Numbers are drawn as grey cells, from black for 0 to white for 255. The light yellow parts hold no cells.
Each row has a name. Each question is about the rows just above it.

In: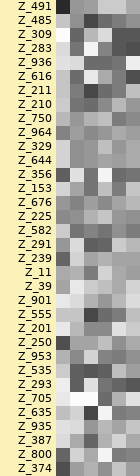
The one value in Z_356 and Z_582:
[116]
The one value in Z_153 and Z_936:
[116]
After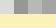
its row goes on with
[197]
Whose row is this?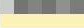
Z_582

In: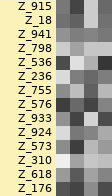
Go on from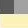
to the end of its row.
[132]
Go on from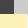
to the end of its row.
[105]
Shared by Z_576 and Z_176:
[68]
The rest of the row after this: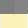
[120]
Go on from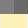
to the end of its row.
[126]
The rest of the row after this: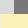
[132 170]

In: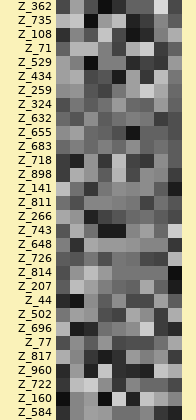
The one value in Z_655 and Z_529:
[159]
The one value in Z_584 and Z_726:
[112]
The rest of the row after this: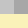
[133]
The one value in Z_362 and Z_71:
[98]
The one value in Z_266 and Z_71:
[67]
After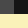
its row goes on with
[ 42 126 173]
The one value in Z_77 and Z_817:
[147]

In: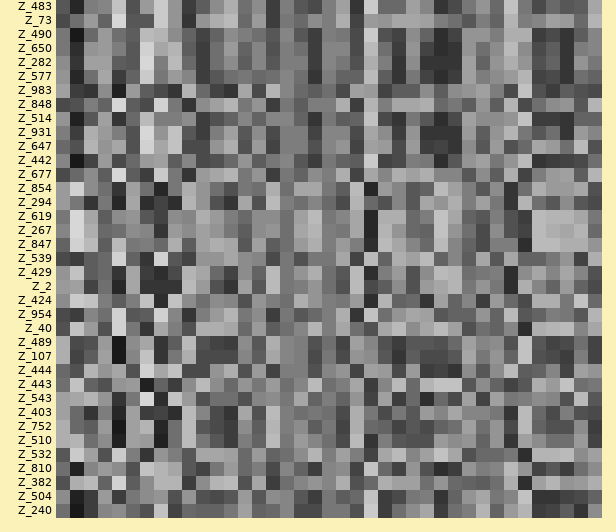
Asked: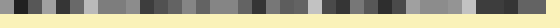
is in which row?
Z_514
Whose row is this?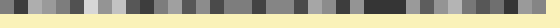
Z_931

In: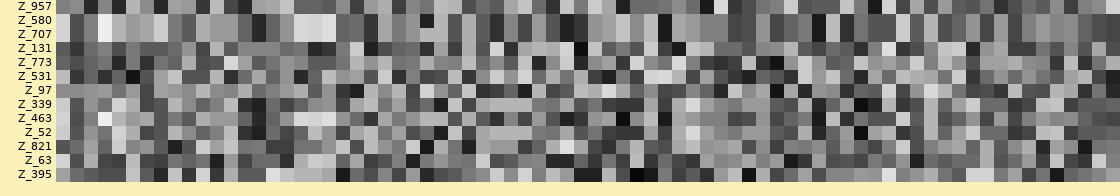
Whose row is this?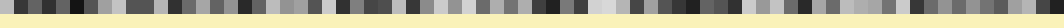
Z_531
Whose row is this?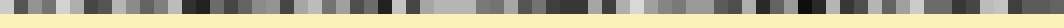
Z_339
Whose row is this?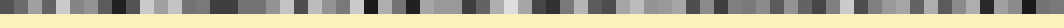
Z_821

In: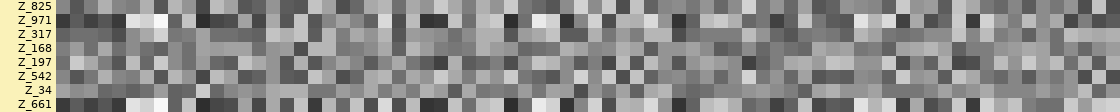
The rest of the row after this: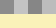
[126 140  98 148 112 188 176 169 176]
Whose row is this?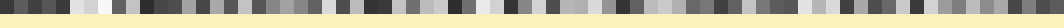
Z_971
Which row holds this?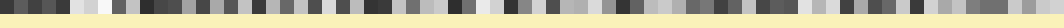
Z_661
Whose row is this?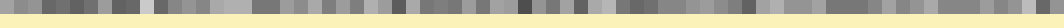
Z_34
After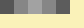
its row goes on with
[134 169 119  92  65 176  92 104 126  78 140 195 182 140  92 126  71 188
  86 188 148  86 148 169 156 140  65  98 126 169 176 156 195 188 148 148
 202  78 134  98 176  71  78 126 188 148 202 162 188 112 176  92 176]
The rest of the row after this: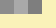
[156 126 176 156  92 169 119 126 119 156 119 162 156  78 148 119 162  98
 169 182 119 104 112 134 134 148 156 140 126  98 162 176 148 148 162 119
 119 119 134 162 134 148 169 134 134 134 156 134 148 188 104 148]

